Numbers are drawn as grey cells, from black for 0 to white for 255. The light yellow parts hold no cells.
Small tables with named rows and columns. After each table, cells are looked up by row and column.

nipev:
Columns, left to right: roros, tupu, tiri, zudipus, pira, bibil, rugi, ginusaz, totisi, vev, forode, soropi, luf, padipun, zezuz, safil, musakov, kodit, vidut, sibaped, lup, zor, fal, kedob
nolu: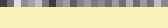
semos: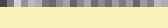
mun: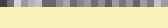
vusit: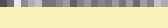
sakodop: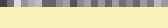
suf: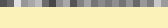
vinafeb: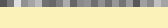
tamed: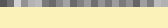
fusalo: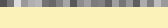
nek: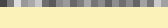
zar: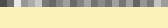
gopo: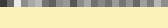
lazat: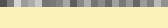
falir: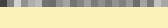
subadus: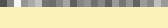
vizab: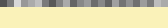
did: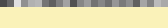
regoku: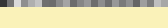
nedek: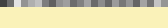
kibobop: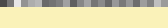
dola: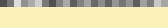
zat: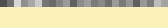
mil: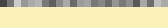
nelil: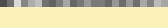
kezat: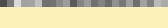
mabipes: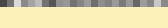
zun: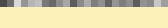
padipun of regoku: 109
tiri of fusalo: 220
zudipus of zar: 150
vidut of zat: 149
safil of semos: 113
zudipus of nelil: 133
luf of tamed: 154
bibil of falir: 187
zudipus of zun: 149
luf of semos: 168

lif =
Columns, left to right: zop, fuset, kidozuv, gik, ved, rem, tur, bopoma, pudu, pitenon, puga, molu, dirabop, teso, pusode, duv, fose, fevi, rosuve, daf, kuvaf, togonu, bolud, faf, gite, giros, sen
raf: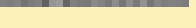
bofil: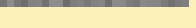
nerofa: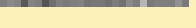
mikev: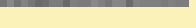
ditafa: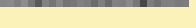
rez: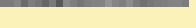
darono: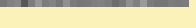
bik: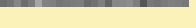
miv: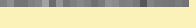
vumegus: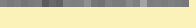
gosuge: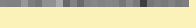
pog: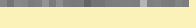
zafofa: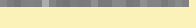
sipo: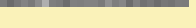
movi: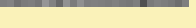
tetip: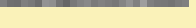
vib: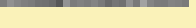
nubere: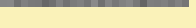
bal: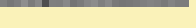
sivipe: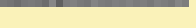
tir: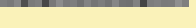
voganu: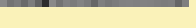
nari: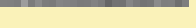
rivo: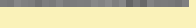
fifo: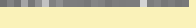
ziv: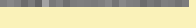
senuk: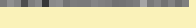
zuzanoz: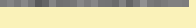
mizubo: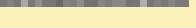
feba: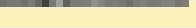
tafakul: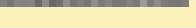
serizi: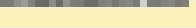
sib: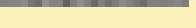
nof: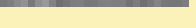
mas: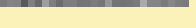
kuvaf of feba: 128
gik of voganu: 106
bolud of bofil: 134
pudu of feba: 159
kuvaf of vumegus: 164
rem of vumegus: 125
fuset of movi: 131
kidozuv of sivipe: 109
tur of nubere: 103
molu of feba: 122
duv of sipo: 145
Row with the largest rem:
bik

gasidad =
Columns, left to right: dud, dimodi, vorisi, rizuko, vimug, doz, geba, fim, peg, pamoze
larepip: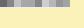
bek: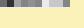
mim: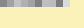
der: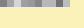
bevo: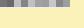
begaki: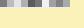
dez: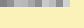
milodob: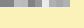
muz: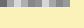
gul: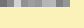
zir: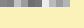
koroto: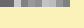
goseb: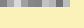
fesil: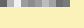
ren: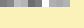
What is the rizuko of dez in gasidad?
184
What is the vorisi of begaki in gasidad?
228
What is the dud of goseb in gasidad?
131
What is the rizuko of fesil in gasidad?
156
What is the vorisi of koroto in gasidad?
202
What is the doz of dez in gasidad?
142
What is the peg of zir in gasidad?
156
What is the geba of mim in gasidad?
191
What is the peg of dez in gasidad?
143
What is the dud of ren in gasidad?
125
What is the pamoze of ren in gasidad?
178
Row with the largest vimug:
bevo

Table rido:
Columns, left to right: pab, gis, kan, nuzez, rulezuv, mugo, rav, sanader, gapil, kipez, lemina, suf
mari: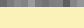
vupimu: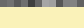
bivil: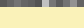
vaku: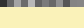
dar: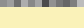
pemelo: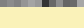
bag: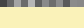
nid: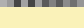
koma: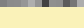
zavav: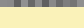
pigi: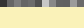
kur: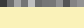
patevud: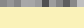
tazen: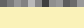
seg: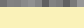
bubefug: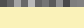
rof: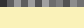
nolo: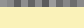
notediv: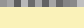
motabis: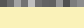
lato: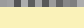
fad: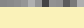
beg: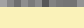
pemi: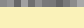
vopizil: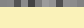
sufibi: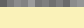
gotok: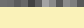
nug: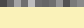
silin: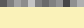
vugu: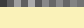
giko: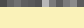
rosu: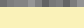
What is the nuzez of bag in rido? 107
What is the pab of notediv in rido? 149
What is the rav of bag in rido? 138
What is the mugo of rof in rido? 83
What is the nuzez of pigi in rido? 101
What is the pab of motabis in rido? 86
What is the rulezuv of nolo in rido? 100
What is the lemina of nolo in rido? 109
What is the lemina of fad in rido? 122
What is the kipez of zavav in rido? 126
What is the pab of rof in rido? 50
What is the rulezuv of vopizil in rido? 67
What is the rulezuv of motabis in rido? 191
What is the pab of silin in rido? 90
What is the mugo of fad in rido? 148
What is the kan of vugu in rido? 159
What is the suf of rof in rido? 113
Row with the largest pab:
nid

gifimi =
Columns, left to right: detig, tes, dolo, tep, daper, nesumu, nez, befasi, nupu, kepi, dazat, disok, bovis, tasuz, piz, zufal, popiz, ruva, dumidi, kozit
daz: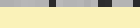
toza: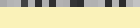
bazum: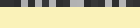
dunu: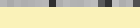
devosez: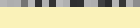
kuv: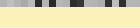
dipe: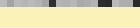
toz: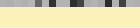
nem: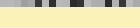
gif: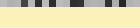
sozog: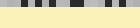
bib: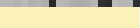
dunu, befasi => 47
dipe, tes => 164
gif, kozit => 183
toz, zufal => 44
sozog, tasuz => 189
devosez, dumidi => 180
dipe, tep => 181
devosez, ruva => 54
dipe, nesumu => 180
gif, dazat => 46

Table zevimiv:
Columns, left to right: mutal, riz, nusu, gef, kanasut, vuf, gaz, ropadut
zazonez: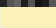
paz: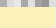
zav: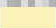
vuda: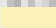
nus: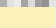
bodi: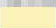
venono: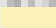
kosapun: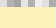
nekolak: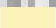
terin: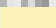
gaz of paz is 149
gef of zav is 220
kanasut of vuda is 192
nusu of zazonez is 99
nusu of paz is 233
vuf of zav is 222
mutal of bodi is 220
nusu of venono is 175
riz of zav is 179
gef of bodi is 215
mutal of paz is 176
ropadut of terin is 233
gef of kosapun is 229
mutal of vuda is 230

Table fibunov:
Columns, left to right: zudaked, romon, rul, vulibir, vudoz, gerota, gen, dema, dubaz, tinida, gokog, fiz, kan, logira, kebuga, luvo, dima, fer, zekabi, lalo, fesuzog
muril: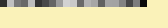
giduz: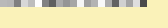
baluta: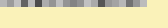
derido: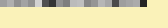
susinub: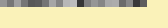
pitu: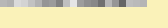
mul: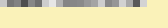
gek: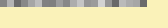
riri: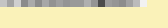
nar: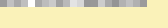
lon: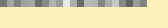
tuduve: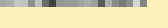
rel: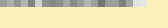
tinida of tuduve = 153
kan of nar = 151
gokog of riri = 153
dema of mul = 230
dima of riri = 149
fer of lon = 134
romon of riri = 163
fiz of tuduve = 161
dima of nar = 148
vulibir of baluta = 99
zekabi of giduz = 164

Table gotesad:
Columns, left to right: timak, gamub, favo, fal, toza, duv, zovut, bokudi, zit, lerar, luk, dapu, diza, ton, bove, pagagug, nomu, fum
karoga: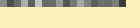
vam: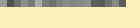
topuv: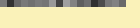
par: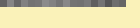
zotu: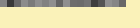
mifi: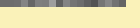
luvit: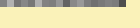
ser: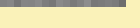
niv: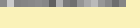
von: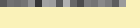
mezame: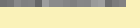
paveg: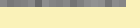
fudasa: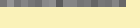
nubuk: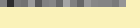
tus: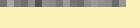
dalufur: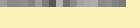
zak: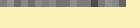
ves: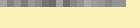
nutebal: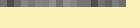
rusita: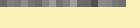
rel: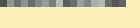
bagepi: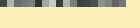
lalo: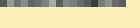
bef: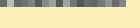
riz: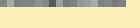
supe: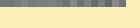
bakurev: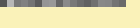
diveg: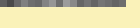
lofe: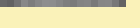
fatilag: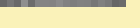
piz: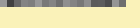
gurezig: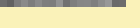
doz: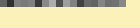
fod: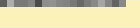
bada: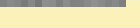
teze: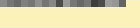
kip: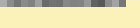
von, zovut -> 162
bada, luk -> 129
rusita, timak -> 105
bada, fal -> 122
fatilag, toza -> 108
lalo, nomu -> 105
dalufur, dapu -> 163
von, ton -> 116
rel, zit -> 186
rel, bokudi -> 126
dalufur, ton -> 172
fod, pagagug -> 133
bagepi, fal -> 118
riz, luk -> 128
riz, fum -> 129
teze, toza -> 118
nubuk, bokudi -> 134
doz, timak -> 99
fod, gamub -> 174

